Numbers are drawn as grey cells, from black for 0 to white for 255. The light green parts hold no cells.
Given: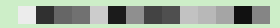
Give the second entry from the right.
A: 17
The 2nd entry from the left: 48
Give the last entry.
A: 133
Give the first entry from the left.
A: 236

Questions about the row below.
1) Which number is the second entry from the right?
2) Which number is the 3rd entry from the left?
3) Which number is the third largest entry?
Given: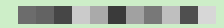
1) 79
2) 70
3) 191

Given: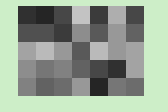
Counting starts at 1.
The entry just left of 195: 71
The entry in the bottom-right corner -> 108
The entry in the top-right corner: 71
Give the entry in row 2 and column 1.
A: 80
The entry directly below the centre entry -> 98
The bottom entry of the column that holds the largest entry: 152
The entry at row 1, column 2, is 37
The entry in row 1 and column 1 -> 48
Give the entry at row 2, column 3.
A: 59
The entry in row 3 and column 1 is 163

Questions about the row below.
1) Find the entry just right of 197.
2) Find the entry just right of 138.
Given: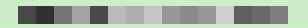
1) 150
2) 150

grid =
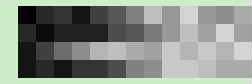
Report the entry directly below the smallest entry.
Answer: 41
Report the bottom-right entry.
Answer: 171
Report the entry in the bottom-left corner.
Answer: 20
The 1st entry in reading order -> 1
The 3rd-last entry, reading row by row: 190
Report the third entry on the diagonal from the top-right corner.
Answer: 200
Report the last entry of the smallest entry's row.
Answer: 171
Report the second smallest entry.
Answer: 11
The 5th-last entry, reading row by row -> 200
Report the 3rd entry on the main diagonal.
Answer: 108
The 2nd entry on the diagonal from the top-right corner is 212
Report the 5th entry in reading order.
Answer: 64
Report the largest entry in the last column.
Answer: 212
